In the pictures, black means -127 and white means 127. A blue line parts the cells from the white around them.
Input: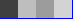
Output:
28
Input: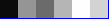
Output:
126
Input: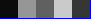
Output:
74
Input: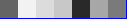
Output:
39
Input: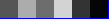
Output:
-76
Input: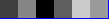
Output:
75
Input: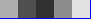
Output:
13
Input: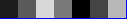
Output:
-59
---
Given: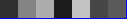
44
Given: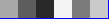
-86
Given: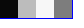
119
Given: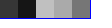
64
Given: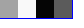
-122
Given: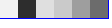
95
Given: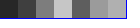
-2
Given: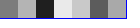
-96
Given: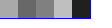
0
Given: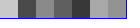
10
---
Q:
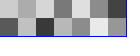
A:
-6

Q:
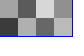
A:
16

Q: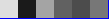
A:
-30

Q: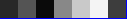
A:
8

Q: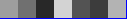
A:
83

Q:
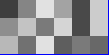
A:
35

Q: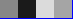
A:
37
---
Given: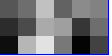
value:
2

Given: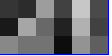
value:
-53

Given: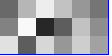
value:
-10

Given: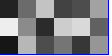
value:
34

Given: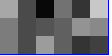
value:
72

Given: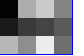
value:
5

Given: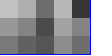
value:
-73
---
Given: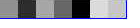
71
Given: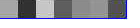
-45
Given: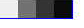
-116
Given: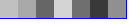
16
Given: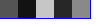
9
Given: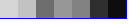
-114
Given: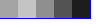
-98
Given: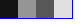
96
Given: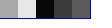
-36
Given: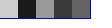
-28
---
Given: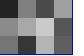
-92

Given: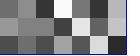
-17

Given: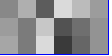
8

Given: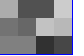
44

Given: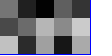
-10

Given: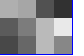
47

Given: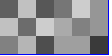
-31

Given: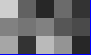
78

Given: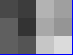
-55

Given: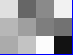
96
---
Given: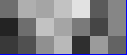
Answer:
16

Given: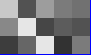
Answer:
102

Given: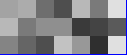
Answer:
-49

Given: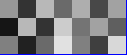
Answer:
-21

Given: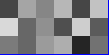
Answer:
27

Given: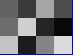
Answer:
5

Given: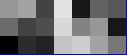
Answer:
-93
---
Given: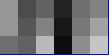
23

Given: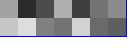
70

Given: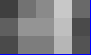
-32

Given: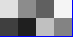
-64

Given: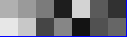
103

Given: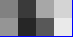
21
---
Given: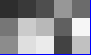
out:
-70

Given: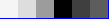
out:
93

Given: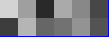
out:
31

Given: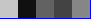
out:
-111

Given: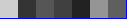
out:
-75

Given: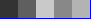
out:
-32

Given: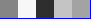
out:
119
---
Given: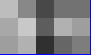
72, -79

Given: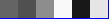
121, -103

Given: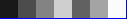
123, -102

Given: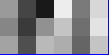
109, -102

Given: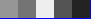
110, -92

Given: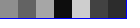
78, -114

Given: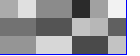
114, -84

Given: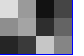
93, -109
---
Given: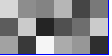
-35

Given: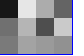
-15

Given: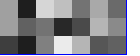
32

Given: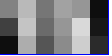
-63

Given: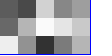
-23

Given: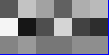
117
